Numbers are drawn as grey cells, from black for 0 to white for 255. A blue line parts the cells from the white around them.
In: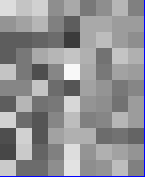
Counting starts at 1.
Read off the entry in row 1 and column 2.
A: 196
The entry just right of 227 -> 142
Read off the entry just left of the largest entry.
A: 134
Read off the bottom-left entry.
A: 202
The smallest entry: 59
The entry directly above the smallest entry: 93
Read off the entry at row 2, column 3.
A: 182
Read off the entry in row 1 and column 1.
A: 221
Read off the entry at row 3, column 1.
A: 93
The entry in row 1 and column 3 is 209
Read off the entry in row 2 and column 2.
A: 162
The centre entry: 85
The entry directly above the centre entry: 248
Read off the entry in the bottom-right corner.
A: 128
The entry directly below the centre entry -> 215
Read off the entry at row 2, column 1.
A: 148
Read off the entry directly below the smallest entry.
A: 196
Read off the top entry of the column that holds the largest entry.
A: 169
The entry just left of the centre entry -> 108
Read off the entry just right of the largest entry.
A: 169
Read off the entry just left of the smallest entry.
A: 108

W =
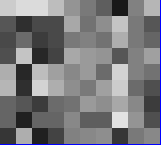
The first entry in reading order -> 204
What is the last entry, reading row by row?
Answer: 136
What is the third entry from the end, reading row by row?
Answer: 54
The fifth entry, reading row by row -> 148
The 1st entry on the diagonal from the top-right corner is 182
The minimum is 25
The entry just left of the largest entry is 94
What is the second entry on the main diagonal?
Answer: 47
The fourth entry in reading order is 189
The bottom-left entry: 54
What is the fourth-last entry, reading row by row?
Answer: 142
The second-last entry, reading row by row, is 121
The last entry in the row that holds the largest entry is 79
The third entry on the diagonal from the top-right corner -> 174
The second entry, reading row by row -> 219
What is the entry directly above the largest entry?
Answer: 168
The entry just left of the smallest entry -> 94

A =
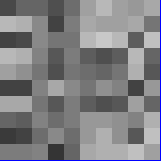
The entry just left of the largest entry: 184
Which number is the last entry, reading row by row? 160
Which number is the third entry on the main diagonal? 137
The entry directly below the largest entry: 79
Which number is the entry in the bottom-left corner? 124
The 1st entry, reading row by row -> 73
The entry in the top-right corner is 168
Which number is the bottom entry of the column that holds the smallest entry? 52
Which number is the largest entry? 200
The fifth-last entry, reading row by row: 168
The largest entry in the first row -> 184
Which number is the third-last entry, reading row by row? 176
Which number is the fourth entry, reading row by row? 79
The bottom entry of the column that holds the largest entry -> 176
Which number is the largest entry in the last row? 192
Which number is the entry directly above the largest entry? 160
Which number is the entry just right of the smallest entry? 101
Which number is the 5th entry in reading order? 109
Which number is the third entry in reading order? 101
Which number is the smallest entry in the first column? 58

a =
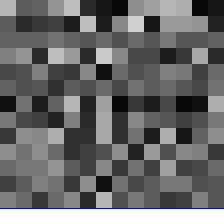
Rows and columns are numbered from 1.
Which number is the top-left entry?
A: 182
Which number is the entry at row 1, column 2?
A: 93
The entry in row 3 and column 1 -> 99
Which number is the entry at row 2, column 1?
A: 93
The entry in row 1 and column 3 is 99
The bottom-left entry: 128
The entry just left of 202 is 43
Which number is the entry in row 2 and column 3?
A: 57
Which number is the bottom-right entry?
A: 86
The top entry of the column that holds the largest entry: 141
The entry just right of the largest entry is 23
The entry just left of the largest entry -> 135
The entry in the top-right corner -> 23
